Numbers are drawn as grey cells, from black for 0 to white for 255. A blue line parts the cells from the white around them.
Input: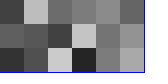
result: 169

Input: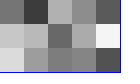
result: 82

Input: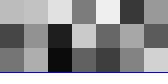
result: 210

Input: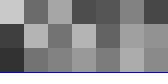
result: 138

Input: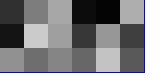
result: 89

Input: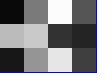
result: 63
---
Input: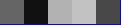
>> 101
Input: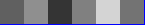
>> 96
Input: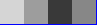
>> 213
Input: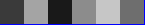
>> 58
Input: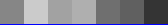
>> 134
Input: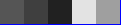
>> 85
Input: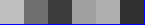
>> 191
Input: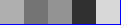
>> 176
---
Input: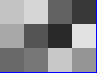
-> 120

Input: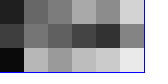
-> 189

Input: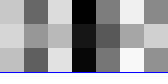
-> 118

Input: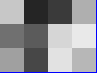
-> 71

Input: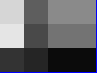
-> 37

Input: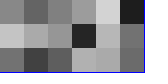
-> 177

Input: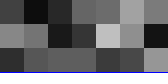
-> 59
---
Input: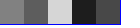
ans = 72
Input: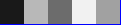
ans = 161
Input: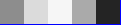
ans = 36
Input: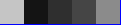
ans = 139
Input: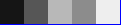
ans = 238
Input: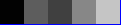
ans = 197
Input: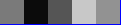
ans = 146
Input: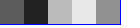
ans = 144
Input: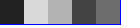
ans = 109
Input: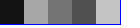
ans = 195
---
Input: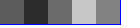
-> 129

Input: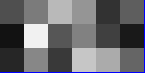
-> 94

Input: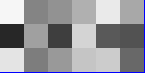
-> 168

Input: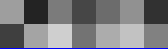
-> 49

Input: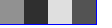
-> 83

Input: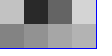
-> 212
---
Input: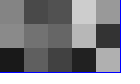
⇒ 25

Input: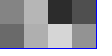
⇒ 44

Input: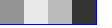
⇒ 52

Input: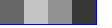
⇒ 55

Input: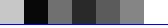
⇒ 8

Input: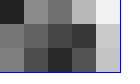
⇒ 33
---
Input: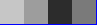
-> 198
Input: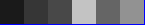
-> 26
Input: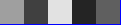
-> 159
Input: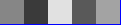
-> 134
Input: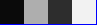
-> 10
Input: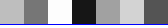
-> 190
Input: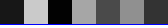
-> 23
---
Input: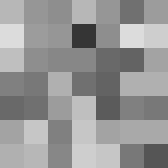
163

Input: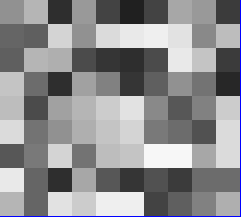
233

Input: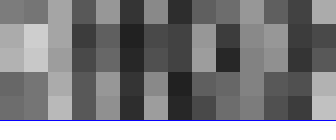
103

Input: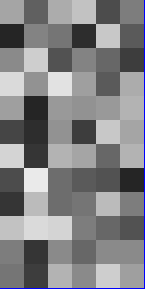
125

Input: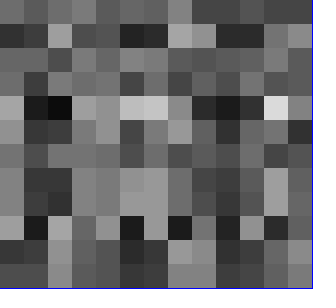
55

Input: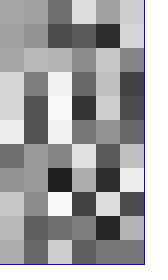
186

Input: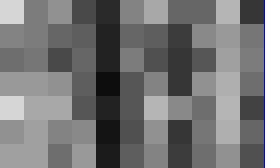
145
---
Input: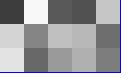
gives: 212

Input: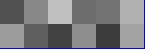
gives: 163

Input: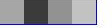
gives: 146

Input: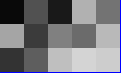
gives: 191

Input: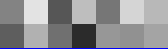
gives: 190

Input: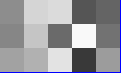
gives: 219
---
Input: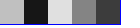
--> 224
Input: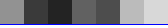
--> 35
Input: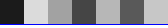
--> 162
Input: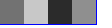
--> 43
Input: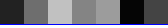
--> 193
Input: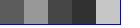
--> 70
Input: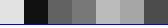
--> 98
